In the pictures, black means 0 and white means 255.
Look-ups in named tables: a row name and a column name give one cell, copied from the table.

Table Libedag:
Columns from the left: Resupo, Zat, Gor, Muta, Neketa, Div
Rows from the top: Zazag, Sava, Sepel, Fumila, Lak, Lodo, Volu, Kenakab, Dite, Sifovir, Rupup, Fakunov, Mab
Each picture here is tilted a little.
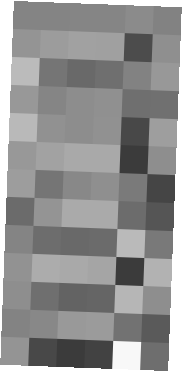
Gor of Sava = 161
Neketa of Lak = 72
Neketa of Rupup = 182
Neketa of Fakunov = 114
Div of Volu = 69
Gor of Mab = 59
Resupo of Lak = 185
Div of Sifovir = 178
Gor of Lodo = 169
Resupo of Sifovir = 146
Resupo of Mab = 148
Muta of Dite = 107
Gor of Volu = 136
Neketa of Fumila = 111
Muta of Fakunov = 155
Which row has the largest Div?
Sifovir

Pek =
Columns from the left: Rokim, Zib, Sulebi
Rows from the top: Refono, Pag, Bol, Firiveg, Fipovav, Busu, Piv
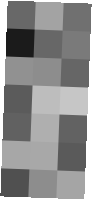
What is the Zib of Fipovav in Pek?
175
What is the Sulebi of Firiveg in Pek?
198
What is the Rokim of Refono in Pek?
104
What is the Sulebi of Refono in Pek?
112
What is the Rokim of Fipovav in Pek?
97
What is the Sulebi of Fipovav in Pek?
98
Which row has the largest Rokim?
Busu

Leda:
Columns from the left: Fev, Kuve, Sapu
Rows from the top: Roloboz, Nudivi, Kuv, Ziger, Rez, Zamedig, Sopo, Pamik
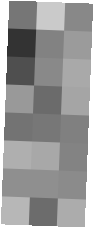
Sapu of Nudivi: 155
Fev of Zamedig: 175
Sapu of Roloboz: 136
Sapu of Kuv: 169
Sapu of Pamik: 172
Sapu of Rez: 128
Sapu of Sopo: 139
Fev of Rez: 115
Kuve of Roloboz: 202
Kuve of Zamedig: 168
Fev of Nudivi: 51
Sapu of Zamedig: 131
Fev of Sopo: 143

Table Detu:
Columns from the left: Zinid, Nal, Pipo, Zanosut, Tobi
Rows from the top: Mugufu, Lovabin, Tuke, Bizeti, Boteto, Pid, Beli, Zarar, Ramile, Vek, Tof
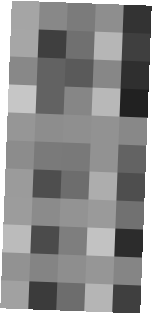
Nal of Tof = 59
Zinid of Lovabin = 166
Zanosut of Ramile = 194
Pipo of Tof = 109
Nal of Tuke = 98
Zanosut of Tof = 181
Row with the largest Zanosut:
Ramile

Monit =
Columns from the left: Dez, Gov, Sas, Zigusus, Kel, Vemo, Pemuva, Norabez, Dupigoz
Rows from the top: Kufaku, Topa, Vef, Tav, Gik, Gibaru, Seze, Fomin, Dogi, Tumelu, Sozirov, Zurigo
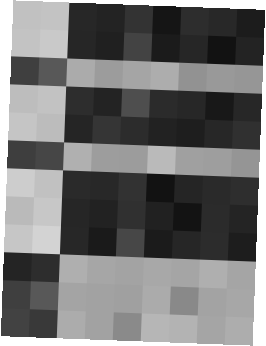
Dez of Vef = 63
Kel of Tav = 78
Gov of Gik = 188
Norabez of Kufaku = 40
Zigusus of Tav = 35
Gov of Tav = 194
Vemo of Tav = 43
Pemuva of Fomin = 19
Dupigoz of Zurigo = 173
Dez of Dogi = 198
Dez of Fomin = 186
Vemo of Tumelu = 168
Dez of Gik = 197
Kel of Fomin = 48

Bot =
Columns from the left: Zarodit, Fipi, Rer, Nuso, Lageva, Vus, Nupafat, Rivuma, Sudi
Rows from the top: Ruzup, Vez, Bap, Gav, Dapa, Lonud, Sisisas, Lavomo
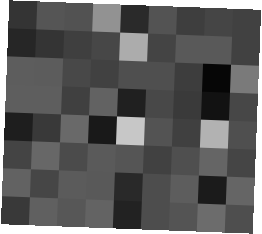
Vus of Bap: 79
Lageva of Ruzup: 42
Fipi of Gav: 94
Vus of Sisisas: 77
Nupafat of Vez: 89
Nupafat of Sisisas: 93

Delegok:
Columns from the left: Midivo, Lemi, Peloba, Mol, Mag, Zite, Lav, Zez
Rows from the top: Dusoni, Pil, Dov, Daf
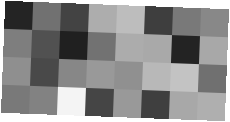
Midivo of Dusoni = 36
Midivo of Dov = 143
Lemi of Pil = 81
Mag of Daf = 153
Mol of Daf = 69
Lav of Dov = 195
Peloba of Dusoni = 67
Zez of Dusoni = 136
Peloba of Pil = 32
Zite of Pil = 169
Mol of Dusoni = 173
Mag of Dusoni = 189
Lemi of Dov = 73
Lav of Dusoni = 121
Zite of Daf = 63

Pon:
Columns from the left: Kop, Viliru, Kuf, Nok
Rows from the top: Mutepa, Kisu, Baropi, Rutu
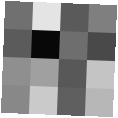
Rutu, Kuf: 95
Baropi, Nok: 196
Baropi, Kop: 143
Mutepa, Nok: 127
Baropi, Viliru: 160
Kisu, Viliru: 8
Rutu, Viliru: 202
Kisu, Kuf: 110
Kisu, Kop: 91
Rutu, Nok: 183
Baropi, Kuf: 88
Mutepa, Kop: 112
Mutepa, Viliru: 228

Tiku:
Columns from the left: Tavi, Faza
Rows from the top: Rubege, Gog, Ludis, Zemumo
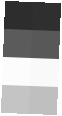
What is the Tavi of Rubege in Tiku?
45
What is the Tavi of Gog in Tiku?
91
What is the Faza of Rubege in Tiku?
47
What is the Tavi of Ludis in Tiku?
252
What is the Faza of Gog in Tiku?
88
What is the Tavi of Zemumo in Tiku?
196
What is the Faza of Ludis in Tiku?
249
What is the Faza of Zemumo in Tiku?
191

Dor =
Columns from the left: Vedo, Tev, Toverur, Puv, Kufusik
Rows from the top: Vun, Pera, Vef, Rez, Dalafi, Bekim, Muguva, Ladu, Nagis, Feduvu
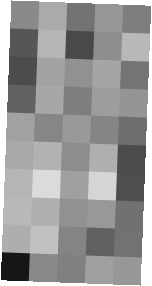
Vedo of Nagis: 174
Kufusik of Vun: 126
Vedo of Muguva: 181
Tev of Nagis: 193
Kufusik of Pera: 184
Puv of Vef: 165
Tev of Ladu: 176
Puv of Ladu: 152
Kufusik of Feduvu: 151

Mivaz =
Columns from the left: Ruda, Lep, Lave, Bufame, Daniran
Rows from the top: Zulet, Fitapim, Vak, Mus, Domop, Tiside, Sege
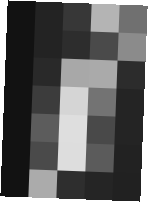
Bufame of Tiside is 91
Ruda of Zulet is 18
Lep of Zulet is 35
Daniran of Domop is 36
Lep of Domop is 92
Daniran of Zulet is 112
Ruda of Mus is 18
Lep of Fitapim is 35
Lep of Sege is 171
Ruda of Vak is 18
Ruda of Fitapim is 18
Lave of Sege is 46
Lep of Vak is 41
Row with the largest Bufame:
Zulet

